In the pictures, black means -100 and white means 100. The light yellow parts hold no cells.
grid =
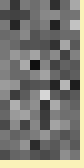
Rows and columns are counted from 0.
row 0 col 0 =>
-3
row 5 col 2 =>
4
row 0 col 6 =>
-18
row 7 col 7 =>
-26
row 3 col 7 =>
-16
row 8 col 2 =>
-41
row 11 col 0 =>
-19
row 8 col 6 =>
43
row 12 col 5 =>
28
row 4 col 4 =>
-37
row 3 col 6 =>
-16
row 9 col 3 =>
6
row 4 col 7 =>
-31
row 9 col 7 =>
-30
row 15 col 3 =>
-35
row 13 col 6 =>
-34
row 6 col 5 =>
-49
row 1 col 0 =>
-45
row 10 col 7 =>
-23
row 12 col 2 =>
-48
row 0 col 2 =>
-4
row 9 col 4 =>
68
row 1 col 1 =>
-48
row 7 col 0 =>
1
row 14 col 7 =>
-30
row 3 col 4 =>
-20
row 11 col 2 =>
27
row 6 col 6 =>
-23
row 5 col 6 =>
-49
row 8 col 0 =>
22
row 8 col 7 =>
-77
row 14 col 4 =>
-20
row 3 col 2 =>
7

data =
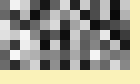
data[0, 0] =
-6
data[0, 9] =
-42
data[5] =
[-27, 94, 47, 38, 3, 7, -30, 32, -21, 91, 14, -9, 0]
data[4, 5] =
61
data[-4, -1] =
-53
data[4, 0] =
27
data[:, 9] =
[-42, -40, -89, -4, 4, 91, 18]
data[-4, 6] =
-89
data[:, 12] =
[57, 40, -22, -53, -81, 0, 6]
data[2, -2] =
-41
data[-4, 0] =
76
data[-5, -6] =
28
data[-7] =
[-6, 90, 63, -31, -83, -25, 70, -73, 59, -42, 53, -84, 57]
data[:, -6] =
[-73, 61, 28, 60, 48, 32, 54]
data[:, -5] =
[59, -81, 68, -23, -28, -21, -78]
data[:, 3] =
[-31, -89, -20, 5, 62, 38, 65]
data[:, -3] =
[53, 56, -62, 81, -47, 14, -19]
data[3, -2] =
-90
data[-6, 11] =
-93
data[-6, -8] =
55
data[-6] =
[-19, -60, 44, -89, -27, 55, 6, 61, -81, -40, 56, -93, 40]
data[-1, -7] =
-78

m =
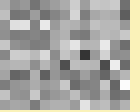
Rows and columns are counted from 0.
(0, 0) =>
37
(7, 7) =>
-4
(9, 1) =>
17
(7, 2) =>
-14
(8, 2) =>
21
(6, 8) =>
45
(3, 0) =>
13
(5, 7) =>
39
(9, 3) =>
57
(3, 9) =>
33
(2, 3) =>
2
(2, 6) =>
42
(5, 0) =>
6
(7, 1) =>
-21
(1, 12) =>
-26
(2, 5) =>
21
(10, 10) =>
48
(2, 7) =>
39
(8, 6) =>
57
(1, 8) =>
-1
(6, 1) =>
43
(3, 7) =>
0
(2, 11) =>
46
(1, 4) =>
-12
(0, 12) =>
-12
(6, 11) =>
86
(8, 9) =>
4
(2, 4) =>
83
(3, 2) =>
0
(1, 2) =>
-6
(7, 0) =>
29
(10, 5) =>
38
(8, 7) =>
-15
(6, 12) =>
-16

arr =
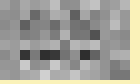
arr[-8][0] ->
26
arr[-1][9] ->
28
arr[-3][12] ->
38
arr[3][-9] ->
18
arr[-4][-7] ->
-3
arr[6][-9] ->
17
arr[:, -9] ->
[29, 9, 4, 18, 30, -63, 17, 63]
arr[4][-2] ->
19
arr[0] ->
[26, 14, 32, 22, 29, 49, 11, 13, 43, 52, 19, 25, 43]
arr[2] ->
[9, 16, -25, 3, 4, -15, 18, -10, -14, 8, 19, 47, 20]
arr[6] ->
[18, 18, 58, 11, 17, 57, 26, 6, 46, 30, 15, -2, 11]
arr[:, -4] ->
[52, 3, 8, -36, 47, -22, 30, 28]
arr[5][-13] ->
9
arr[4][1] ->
22
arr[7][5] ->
34
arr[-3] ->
[9, 22, -59, -4, -63, -56, -10, 12, -64, -22, 14, 35, 38]
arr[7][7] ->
54
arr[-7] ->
[14, 11, 28, -18, 9, 36, 30, -25, 30, 3, 14, 37, 19]
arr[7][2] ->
31
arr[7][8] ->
33
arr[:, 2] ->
[32, 28, -25, -1, 38, -59, 58, 31]
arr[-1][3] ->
35
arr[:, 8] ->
[43, 30, -14, -7, 35, -64, 46, 33]

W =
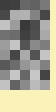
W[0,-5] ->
-52
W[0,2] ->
-19
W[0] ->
[-52, -50, -19, -23, -5]
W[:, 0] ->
[-52, -43, 53, -11, 23, 15, -31, 9, 52]
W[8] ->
[52, -22, 8, 47, 27]
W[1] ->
[-43, 37, 40, 3, -44]
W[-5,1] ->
54
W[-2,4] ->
-47
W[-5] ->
[23, 54, -34, 8, -2]
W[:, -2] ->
[-23, 3, -41, -38, 8, -35, 32, 56, 47]
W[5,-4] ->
-45
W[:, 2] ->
[-19, 40, -55, -50, -34, 33, 18, -19, 8]

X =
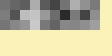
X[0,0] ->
-10
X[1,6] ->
-67
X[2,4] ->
-6
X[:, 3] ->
[36, 54, 58]
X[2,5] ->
-22
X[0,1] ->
-20
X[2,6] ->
6
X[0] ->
[-10, -20, -26, 36, -29, -47, -10, 37, 14, -4]
